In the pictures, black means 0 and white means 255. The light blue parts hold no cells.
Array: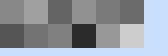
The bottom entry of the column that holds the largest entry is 204
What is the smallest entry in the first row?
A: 99
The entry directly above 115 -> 160
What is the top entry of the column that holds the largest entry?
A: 107

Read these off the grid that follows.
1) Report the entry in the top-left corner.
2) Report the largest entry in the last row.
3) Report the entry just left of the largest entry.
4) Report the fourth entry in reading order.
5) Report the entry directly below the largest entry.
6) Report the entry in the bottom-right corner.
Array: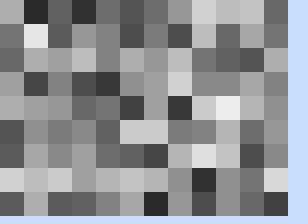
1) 173
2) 173
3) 203
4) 49
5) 181
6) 65

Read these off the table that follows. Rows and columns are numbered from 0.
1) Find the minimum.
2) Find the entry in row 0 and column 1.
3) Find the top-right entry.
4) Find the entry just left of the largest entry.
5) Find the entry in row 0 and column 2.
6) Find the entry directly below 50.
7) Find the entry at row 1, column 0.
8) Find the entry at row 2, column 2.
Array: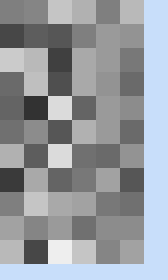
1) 50
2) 133
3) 185
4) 71
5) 197
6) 140
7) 71
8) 64

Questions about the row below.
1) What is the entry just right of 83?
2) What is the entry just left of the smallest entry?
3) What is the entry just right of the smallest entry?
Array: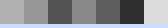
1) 137
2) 95
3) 219

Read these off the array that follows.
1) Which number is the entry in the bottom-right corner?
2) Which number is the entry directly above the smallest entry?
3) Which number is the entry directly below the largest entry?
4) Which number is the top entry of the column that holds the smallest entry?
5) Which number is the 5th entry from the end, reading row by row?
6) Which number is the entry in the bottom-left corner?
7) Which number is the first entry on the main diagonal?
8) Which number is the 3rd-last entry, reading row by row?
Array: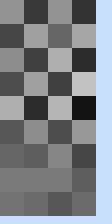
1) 108
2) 194
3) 20
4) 51
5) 94
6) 114
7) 147
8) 108

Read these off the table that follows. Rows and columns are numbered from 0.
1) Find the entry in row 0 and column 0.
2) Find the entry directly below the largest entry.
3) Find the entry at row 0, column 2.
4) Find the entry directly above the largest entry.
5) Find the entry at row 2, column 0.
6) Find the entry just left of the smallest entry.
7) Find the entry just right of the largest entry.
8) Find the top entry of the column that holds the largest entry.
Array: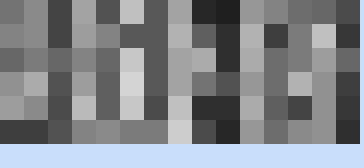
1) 115
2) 199
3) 68
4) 199
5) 103
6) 39
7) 88
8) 192

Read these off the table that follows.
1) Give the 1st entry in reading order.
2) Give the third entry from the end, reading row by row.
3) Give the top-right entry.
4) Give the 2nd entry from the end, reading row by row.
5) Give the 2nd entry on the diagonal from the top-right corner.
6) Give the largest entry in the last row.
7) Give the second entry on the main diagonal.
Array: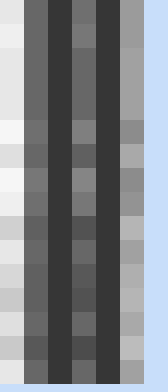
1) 231
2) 103
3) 155
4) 54
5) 54
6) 231
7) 103

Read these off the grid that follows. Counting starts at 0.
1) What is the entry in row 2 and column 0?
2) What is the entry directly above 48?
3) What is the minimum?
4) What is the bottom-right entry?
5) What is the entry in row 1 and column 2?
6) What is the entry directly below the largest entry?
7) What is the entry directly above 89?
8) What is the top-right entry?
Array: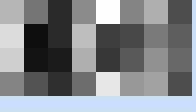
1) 206
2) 26
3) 13
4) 77
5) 41
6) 63
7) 71
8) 77

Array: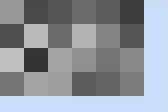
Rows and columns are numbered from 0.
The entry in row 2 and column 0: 192
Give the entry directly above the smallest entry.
186
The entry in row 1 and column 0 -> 79
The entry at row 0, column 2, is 85
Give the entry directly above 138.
85
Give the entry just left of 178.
108
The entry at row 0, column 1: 73

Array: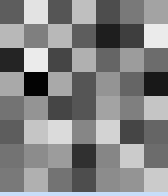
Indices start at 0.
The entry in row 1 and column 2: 184
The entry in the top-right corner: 163
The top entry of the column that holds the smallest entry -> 227
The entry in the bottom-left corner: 121
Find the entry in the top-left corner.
93
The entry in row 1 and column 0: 184
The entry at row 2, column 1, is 235
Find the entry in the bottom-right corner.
203
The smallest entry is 3
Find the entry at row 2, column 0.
36
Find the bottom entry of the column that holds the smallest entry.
176
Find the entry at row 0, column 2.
85

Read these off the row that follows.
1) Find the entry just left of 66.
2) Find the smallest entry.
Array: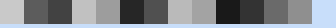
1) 92
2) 25

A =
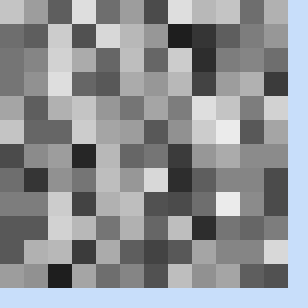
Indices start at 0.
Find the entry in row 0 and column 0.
196
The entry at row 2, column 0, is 117
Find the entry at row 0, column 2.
94
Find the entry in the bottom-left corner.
157
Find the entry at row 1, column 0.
110
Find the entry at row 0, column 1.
157
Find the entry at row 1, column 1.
94
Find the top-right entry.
177
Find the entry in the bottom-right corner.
81

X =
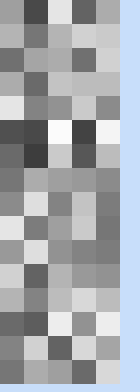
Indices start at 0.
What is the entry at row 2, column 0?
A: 112
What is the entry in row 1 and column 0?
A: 180
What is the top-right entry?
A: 172
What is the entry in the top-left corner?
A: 159
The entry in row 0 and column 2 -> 229
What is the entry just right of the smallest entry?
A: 202
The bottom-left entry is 118
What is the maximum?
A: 251
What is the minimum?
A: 61
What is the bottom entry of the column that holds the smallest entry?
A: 172
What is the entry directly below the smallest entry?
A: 172
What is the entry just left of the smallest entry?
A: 106
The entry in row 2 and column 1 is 165
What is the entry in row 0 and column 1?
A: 73
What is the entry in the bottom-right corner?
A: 216
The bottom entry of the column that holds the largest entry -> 159
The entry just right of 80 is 73
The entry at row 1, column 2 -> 180
